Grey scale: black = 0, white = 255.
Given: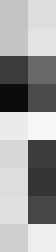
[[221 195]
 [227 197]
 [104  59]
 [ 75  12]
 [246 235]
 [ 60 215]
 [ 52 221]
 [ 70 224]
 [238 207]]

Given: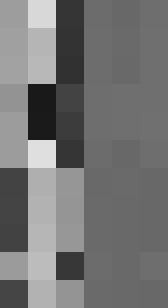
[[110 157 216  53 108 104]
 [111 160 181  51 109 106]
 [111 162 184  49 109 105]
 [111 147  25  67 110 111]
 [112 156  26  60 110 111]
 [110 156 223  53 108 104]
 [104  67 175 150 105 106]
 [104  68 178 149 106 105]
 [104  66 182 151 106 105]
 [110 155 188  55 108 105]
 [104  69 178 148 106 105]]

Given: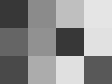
[[229  55 139 191]
 [225 101 145  55]
 [ 88  73 172 224]]

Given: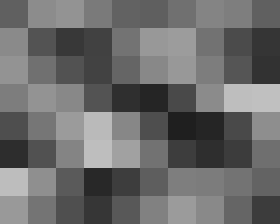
[[ 96  96 140 147 122  98  95 112 132 126]
 [ 53 138  83  56  65 115 152 156 114  75]
 [ 50 147 112  82  66 101 136 152 125  85]
 [192 125 147 136  83  47  37  73 139 190]
 [142  78 118 155 186 135  78  31  37  73]
 [111  45  81 132 190 161 114  61  46  60]
 [ 99 189 143  90  40  61  94 126 124 115]
 [ 60 153 116  79  54  88 129 155 137 101]]

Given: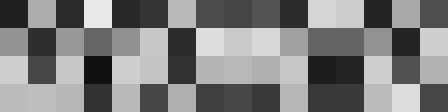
[[ 78  32 172  42 233  40  52 185  76  69  83  43 213 204  35 169]
 [207 147  46 152 101 145 200  43 221 201 215 160 100  99 146  36]
 [178 207  71 200  17 206 195  49 181 184 175 199  29  36 206  81]
 [ 70 187 190 183  50 185  69 176  63  72  58 182  56  58 187 221]]

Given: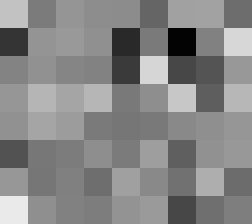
[[109 194 123 149 141 140 101 161 162]
 [215  52 148 153 144  41 122   3 129]
 [152 131 145 133 130  58 214  71  84]
 [183 150 181 165 182 121 142 199  94]
 [150 145 165 156 122 118 121 137 143]
 [152  82 119 124 142 123 158  95 145]
 [108 151 118 128 110 160 137 113 174]
 [126 234 143 129 125 147 154  71 111]]
